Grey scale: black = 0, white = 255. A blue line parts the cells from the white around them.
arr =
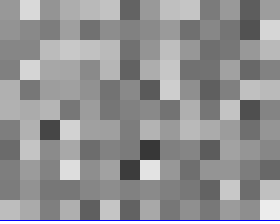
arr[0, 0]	152
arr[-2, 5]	141
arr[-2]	[124, 146, 119, 119, 134, 141, 129, 138, 128, 120, 99, 200, 109, 192]
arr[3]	[128, 213, 167, 166, 138, 182, 98, 173, 198, 113, 114, 161, 104, 130]
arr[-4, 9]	133
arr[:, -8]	[99, 129, 113, 98, 137, 129, 125, 123, 60, 129, 98]
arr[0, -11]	173
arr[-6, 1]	171
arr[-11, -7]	153
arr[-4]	[107, 196, 139, 168, 109, 130, 123, 55, 128, 133, 92, 162, 149, 135]
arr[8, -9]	161
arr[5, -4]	118
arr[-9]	[134, 134, 187, 200, 193, 186, 113, 148, 190, 151, 111, 119, 152, 185]
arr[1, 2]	125
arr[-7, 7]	90
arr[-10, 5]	141
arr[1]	[147, 137, 125, 159, 113, 141, 129, 138, 154, 112, 135, 117, 82, 214]
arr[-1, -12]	127
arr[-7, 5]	115
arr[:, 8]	[191, 154, 190, 198, 206, 115, 154, 128, 151, 128, 119]
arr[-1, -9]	197
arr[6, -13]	177
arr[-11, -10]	185
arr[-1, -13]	170
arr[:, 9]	[197, 112, 151, 113, 143, 175, 185, 133, 111, 120, 143]
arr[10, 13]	236
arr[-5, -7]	179
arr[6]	[126, 177, 70, 210, 160, 159, 125, 179, 154, 185, 171, 156, 111, 149]
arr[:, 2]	[148, 125, 187, 167, 157, 181, 70, 139, 131, 119, 127]
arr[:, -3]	[153, 117, 119, 161, 128, 195, 156, 162, 149, 200, 155]
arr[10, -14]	189
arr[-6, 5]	118

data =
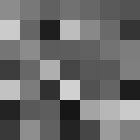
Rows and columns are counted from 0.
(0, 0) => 140
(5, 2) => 93
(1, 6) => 52
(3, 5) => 88
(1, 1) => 101
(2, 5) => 114
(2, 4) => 96
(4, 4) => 82
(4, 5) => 100
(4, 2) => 48
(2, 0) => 117
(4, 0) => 194
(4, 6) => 28
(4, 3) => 209
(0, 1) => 120

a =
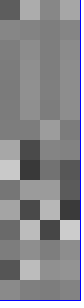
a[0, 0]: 93
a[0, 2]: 135
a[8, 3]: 87
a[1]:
[134, 131, 126, 133]
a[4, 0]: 123
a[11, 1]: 188
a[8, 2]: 114
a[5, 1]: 143
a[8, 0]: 201
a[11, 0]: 106
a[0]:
[93, 172, 135, 166]
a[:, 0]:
[93, 134, 126, 124, 123, 124, 125, 167, 201, 118, 164, 106, 125, 85, 138]
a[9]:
[118, 155, 155, 91]
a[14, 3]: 131

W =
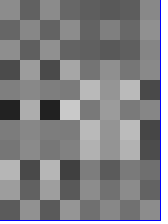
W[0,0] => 140
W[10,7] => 140
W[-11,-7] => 97
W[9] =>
[157, 97, 158, 89, 140, 113, 139, 99]
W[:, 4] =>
[94, 99, 96, 116, 185, 121, 185, 177, 125, 140, 112]
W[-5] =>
[124, 135, 125, 124, 185, 148, 187, 70]
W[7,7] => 76
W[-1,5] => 135
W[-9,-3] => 89
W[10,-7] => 145
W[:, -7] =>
[97, 135, 95, 156, 136, 173, 135, 138, 73, 97, 145]
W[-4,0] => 118
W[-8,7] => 137
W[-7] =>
[127, 136, 126, 123, 185, 149, 186, 73]
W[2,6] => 95
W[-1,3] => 149
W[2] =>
[142, 95, 144, 99, 96, 89, 95, 133]
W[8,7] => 111
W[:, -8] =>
[140, 102, 142, 75, 127, 34, 124, 118, 182, 157, 91]
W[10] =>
[91, 145, 90, 149, 112, 135, 113, 140]
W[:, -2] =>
[93, 104, 95, 118, 186, 122, 187, 178, 122, 139, 113]

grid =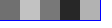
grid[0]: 112
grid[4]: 178
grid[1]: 194

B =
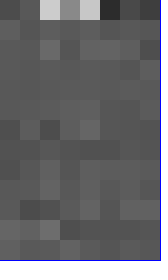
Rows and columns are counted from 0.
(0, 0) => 76
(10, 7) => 97
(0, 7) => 62
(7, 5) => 81
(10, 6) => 97
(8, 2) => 96
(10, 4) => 99
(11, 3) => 79
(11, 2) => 109
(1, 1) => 85
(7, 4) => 81
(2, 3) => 85
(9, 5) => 88
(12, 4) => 90
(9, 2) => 99
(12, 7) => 87
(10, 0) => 89
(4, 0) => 88
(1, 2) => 93
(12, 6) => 90
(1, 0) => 94
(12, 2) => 90
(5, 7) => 91
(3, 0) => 89
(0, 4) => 199
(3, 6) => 85
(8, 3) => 85
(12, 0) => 96
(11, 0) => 101
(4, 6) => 91

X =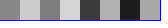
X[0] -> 136
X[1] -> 205
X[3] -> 212
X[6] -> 29

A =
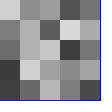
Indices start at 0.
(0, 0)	207
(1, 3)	216
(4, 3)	124
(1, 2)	93
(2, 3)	62
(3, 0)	60
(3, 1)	208
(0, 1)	142
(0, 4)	115
